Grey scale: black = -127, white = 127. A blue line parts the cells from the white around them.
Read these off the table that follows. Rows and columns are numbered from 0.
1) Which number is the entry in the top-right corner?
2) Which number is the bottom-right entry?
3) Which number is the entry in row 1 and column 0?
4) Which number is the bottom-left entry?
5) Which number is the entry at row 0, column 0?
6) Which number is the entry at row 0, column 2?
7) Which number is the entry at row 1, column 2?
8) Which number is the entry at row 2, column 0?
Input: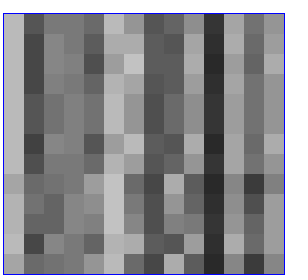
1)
21
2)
6
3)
58
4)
37
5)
58
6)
-6
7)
6
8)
58

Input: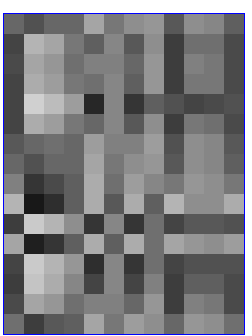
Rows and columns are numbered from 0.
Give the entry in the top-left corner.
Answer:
-24
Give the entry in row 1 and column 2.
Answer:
37
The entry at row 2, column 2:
22
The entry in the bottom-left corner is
-16
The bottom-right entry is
-16
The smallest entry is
-103
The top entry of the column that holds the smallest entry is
-46
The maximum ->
80
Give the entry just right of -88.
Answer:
6
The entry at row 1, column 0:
-59
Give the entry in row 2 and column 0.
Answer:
-53
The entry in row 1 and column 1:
52
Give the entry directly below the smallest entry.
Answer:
74
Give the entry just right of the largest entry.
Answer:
60
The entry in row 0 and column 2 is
-24
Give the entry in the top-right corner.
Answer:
-32
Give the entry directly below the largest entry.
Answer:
44
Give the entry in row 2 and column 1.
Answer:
37

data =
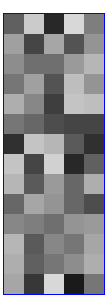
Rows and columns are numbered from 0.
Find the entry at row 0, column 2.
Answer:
-87
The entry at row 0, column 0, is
-31
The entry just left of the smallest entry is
88
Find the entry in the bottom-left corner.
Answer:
38
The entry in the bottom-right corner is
-9
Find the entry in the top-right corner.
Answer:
-1
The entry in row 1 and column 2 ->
38
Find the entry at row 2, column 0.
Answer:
13
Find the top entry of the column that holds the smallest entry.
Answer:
88
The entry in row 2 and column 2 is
-16
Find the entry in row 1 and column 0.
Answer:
32
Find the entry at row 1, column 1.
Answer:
-58

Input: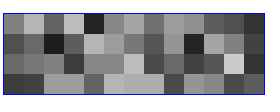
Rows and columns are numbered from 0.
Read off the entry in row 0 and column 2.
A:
-28
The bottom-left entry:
-67
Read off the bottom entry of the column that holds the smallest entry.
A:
29
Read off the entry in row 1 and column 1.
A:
-22
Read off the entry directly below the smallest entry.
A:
1
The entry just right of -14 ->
29
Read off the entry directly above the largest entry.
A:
1
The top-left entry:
1
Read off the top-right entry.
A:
-75
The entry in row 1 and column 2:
-98
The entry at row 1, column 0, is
-47
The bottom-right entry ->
-34
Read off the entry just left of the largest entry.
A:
-41
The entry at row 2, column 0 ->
-22

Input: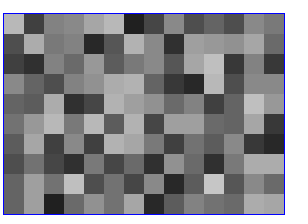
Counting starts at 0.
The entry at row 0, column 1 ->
-63
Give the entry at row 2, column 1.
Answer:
-79
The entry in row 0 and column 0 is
56
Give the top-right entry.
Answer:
-6
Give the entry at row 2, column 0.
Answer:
-63
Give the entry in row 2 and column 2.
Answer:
2
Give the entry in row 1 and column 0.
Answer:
-49
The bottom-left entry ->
-27
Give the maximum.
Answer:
70
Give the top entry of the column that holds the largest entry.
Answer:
-27
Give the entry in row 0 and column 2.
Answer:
2
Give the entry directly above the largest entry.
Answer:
-79
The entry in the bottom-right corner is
38
